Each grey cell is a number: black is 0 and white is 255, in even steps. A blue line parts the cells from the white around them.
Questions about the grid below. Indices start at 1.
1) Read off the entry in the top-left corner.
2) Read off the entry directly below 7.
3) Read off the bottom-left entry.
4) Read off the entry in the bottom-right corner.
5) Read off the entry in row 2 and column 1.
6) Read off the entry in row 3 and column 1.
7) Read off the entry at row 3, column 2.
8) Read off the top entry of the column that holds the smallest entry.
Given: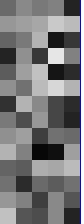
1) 106
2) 173
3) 193
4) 35
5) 151
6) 100
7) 121
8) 121

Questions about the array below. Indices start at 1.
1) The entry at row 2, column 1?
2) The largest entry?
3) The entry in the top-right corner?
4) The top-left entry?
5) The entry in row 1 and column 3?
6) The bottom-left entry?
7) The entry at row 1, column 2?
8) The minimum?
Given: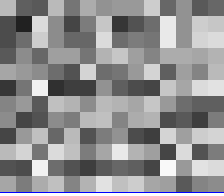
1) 76
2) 249
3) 103
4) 186
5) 89
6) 166
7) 95
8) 33

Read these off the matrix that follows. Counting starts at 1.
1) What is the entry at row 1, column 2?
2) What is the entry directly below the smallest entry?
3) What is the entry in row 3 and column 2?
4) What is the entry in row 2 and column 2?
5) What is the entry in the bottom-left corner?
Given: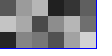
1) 155
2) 141
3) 133
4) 169
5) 38

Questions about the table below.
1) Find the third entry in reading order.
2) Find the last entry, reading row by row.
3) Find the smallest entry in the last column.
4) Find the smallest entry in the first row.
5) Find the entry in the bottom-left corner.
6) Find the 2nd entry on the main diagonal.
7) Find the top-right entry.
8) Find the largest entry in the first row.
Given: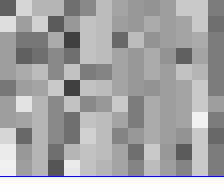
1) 179
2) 124
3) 104
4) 97
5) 239
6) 158
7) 124
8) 213

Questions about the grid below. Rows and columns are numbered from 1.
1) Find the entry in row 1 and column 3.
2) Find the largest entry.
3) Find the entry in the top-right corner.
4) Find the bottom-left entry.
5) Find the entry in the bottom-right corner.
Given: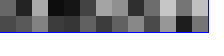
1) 170
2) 198
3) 192
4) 74
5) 117

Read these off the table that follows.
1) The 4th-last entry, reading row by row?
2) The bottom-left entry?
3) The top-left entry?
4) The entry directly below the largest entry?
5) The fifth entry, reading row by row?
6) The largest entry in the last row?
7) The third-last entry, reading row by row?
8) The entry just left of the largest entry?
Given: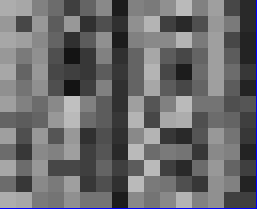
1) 129
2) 173
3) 173
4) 186
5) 63
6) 180
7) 144
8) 137

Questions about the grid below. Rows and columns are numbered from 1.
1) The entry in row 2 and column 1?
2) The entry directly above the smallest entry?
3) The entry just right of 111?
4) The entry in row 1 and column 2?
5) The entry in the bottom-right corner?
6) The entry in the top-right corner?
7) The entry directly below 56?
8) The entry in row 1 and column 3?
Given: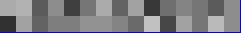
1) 49
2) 170
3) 132
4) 178
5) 140
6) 140
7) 193
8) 91

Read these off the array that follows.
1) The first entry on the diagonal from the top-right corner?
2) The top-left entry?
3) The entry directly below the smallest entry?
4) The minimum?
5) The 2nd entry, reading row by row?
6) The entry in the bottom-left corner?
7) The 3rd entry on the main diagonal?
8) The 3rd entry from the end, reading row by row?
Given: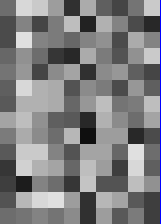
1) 202
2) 109
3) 164
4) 15
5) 216
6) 109
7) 131
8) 89

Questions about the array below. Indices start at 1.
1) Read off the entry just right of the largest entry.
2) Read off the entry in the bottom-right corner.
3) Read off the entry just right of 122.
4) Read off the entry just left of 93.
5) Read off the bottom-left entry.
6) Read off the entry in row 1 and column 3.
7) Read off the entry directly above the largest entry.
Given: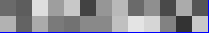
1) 214
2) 200
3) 114
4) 106
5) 178
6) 222
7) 106

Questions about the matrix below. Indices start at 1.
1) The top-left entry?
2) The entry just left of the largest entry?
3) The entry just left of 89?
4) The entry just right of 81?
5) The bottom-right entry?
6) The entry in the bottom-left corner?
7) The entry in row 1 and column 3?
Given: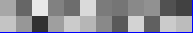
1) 167
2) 102
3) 137
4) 65
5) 188
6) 196
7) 232

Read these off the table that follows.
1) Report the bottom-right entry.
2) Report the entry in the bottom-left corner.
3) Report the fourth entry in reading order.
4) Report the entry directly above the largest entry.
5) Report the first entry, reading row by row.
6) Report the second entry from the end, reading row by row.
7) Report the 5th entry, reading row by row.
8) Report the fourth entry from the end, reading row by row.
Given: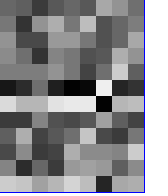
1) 174
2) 204
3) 88
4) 111
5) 103
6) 168
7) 103
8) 189

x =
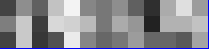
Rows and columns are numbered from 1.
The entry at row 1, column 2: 142
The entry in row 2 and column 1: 126
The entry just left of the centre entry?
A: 186
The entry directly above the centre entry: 119
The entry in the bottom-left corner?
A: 67
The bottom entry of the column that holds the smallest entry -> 103
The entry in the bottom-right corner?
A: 164
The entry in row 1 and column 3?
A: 96
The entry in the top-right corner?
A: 156
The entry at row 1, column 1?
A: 67
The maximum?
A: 243
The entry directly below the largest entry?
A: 209
